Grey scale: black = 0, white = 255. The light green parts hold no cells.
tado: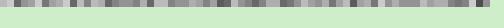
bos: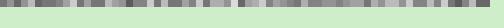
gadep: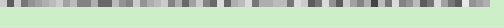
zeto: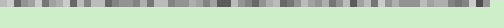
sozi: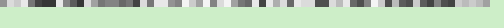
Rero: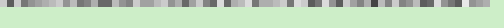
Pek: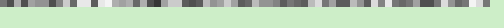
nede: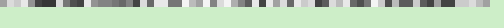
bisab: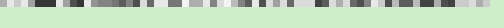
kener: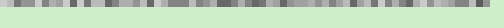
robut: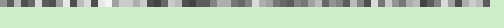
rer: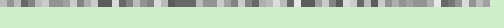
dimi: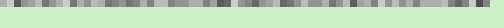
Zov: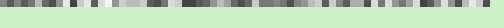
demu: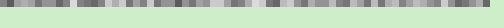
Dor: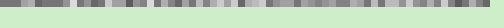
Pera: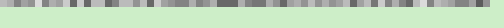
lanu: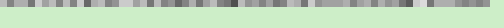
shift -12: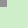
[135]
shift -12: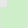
[220]
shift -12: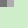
[106, 162]
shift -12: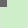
[92]
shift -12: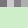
[106, 191, 119, 162]
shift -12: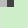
[175, 55]

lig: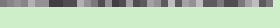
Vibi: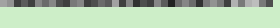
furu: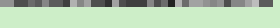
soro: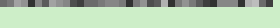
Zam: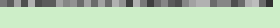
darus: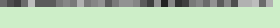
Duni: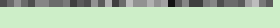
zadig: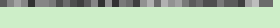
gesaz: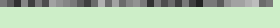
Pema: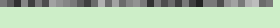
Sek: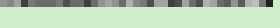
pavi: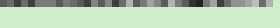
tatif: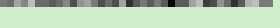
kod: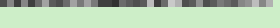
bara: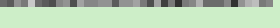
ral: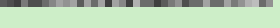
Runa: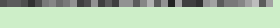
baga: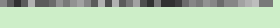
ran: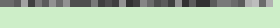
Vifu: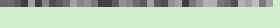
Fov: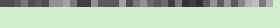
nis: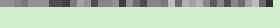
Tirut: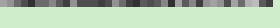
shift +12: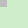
[201]
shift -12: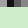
[150, 7, 79, 122]
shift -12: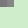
[109, 122]

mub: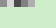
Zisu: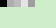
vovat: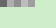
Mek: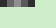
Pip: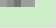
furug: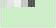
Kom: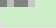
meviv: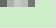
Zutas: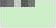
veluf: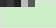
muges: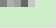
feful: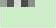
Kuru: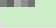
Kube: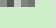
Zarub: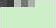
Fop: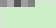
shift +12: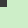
[71]
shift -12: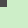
[63]

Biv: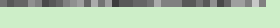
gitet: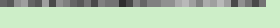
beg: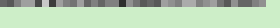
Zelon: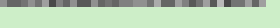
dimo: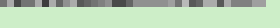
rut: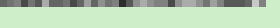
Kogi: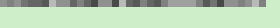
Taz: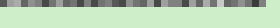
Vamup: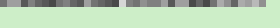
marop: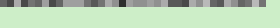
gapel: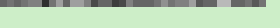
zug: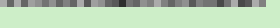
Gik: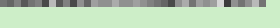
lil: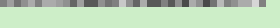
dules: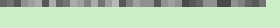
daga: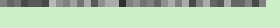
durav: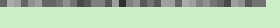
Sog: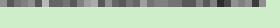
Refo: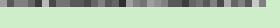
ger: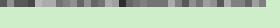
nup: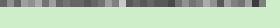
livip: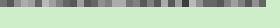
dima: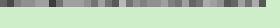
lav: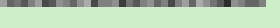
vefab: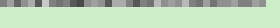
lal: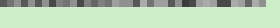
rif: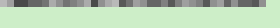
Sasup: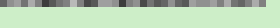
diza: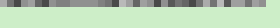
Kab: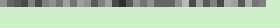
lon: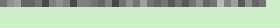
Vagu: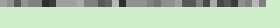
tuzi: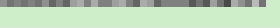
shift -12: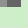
[132, 89, 89]
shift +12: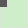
[100]
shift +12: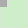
[183]
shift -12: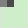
[116, 61]
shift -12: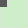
[76]
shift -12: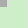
[159]
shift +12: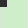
[58]

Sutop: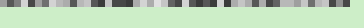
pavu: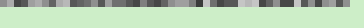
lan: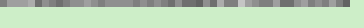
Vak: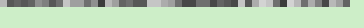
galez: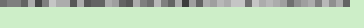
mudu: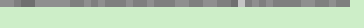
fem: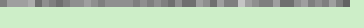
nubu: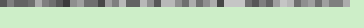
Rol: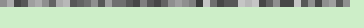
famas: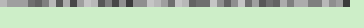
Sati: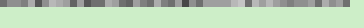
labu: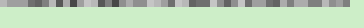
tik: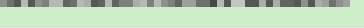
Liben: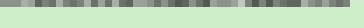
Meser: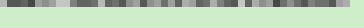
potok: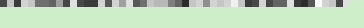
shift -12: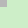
[172]
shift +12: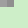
[171, 155]
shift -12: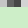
[185, 87, 59, 199]
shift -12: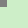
[115]
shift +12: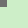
[123]

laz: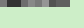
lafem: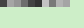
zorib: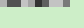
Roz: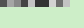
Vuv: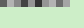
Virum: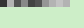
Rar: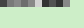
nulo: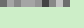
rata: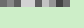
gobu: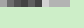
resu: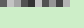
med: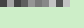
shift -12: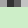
[153, 39, 83, 183]
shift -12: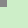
[124]
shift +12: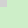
[222]
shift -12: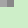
[153, 124]
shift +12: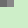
[121, 148]
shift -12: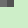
[97, 70]
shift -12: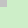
[183]

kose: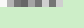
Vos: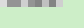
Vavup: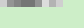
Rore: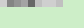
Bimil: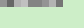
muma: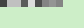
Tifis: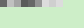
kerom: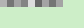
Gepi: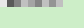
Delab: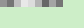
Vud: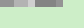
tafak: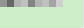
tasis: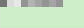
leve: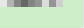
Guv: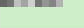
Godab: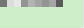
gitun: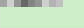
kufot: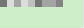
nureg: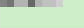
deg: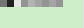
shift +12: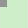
[160]
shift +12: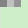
[144, 204, 160]
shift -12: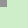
[136]
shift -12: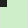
[22]
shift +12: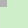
[191]

